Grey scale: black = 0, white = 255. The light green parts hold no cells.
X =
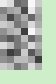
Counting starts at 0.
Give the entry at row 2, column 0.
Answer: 161
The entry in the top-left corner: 234
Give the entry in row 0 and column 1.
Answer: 218
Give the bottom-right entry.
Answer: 174
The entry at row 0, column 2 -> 104
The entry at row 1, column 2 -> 174
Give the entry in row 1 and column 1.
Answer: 161
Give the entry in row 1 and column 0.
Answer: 131
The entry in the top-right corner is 203

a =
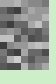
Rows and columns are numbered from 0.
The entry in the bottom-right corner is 167
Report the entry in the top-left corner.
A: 167
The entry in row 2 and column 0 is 120
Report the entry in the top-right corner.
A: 120
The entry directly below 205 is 77
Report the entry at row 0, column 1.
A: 167
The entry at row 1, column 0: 104
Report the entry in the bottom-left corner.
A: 89
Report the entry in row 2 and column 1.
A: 120
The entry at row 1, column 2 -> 62

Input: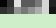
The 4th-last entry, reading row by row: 146
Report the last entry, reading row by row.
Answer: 20
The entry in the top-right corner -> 34
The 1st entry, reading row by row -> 5
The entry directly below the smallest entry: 49
